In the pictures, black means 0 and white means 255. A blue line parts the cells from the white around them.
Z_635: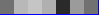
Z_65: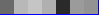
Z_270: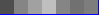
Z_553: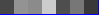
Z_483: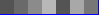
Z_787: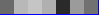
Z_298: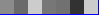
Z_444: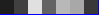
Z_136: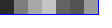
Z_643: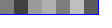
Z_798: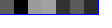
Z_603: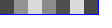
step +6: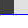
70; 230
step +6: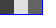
70; 230; 105
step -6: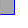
162
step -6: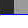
36; 149
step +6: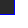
48
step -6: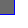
100

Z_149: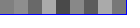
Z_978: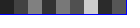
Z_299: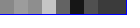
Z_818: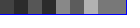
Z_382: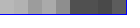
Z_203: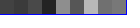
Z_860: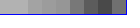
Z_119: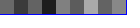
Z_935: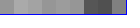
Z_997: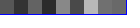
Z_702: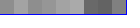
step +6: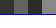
57; 105; 49; 142
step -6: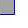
157
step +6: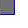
118
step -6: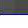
74; 67
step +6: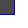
79
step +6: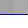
169; 176
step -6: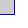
199

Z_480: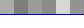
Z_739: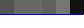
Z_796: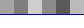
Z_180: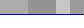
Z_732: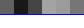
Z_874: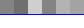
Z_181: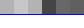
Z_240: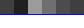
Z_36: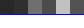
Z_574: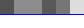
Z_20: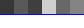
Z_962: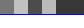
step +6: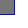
124
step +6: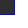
53
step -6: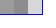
149; 134; 209
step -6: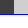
57; 201
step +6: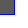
95
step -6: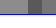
134; 134; 83; 112

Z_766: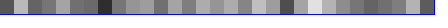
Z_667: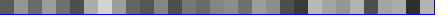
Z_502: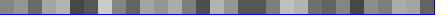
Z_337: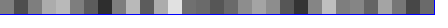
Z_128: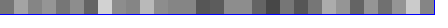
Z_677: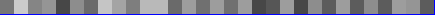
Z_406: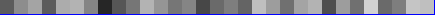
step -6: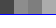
65; 135; 120; 166
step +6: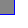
139
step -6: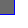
100

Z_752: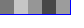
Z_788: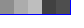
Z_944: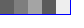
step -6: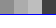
136; 166; 184; 59
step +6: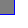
132

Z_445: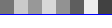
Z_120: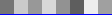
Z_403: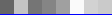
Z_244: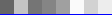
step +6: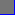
123
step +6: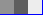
152; 100; 243
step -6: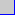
196
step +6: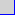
216
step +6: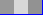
158; 222; 152
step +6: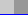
208; 158
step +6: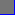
123

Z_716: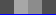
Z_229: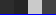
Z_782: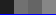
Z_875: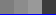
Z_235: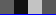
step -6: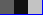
88; 10; 189
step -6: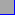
161
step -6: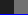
25; 107
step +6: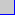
208

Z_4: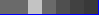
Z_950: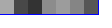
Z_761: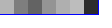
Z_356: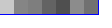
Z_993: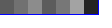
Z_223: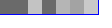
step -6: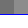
107; 134
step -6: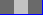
100; 189; 100

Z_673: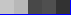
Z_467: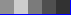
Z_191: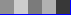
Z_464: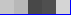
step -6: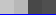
192; 178; 66; 73
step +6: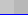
204; 190
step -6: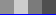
138; 199; 117; 73
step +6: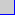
211
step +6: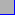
183
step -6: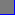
117
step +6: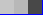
204; 190; 78

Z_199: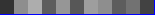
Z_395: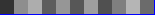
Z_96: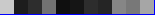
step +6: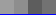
164; 148; 99; 120
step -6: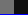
108; 9
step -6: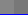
128; 114
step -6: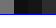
108; 9; 15; 39
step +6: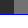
51; 120

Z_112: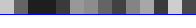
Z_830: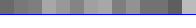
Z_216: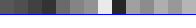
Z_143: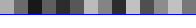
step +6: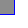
146
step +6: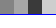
138; 173; 64; 212
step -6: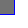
108
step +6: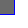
112

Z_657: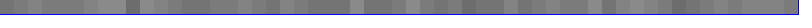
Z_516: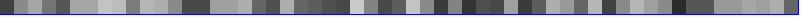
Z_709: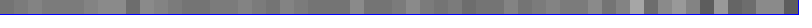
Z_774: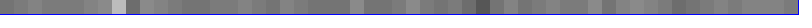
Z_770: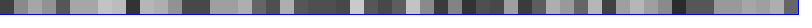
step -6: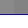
132; 125
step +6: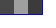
78; 165; 65
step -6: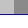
189; 132
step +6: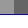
159; 107

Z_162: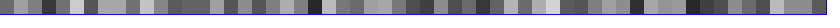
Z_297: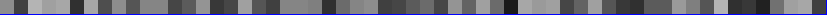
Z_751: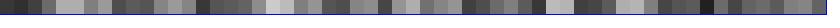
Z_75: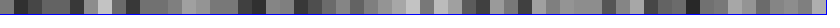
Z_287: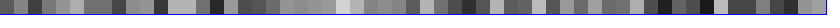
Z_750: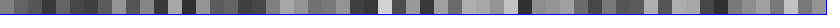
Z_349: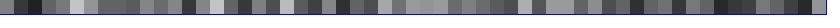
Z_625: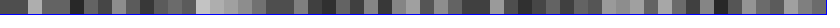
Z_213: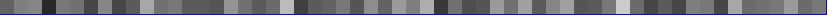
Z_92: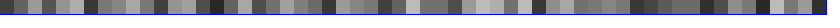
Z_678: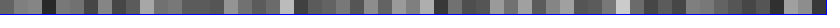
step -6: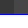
50; 64
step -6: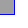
154
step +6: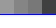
160; 139; 126; 70
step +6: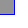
154
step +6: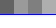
105; 160; 133; 180

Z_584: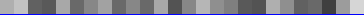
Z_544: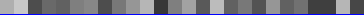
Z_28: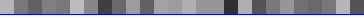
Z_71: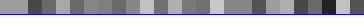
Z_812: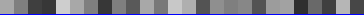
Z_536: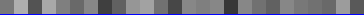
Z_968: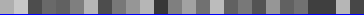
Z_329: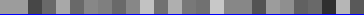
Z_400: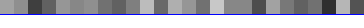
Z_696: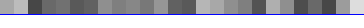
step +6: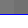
126; 119
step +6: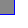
141
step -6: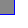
129
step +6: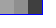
168; 149; 69
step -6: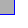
169
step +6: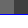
111; 69

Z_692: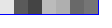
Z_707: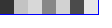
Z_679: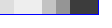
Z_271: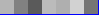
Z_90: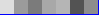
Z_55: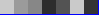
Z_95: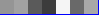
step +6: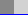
141; 216
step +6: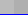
193; 181
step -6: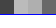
62; 181; 169; 99
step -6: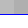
181; 169
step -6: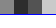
129; 39; 77; 196
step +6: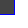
74
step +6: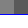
135; 96

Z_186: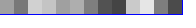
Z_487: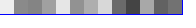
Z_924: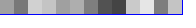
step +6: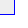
244
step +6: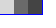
222; 112; 74
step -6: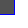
76
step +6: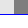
236; 132
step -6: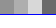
140; 168; 210; 100
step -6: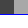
62; 162

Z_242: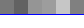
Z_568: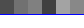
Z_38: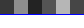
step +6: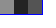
148; 41; 90
